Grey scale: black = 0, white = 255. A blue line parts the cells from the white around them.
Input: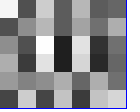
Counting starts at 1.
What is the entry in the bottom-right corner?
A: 214
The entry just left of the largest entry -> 80
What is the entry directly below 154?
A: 69
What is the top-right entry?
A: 102
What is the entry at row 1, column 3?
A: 205
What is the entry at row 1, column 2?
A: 80
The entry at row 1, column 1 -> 245
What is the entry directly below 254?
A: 226
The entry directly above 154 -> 174
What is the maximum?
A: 254
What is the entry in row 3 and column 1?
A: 142
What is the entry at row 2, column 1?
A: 80

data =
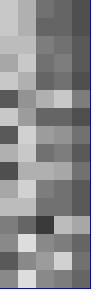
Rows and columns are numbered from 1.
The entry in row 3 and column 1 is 188
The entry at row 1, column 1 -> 200
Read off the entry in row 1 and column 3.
113
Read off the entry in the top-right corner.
79
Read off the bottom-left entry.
137
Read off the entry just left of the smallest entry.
101
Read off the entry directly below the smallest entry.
137
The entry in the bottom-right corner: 101
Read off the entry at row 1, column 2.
176
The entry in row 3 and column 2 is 188

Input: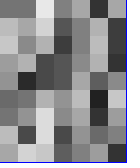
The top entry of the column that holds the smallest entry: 51
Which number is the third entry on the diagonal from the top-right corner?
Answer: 128
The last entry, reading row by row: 51
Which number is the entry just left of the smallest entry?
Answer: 188
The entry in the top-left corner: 116
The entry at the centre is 85
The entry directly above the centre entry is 85
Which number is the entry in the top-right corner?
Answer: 167
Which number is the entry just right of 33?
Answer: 199
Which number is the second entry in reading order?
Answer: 116
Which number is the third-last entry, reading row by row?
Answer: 128
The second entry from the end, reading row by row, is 157
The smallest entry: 33
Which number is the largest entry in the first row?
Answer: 232
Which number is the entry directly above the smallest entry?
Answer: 94
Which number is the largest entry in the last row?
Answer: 211
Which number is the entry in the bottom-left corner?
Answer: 167

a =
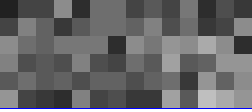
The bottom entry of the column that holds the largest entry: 191
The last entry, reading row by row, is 149
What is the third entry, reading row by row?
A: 68
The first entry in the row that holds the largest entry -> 149
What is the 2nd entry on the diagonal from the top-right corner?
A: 68
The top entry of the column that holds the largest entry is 45
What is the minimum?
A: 33
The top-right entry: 56
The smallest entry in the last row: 45
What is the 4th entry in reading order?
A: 140
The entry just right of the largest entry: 170
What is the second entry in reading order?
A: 68
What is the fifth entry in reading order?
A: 45
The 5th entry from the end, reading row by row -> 161
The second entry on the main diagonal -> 129

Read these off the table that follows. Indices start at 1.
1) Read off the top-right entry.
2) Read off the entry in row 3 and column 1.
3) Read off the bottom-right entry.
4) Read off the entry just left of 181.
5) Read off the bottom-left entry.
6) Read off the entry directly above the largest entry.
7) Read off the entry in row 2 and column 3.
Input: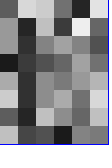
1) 227
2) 153
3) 122
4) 153
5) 192
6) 37
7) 192

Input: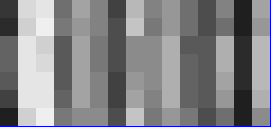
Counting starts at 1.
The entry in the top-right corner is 163
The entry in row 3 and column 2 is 229
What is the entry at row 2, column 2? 208
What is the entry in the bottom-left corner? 31
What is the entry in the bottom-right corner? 139
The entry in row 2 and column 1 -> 43
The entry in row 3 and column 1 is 99
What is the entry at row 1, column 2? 217
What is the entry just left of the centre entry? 77
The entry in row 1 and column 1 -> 54
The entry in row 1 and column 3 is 229

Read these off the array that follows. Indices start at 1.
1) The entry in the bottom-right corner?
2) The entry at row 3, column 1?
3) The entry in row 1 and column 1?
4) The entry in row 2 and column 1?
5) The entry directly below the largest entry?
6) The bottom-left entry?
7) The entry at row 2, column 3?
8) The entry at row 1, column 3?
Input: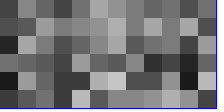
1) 68
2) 37
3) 68
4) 79
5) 135
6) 59
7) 155
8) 101

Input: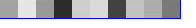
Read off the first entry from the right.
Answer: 121
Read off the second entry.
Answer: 230
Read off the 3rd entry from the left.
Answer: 153
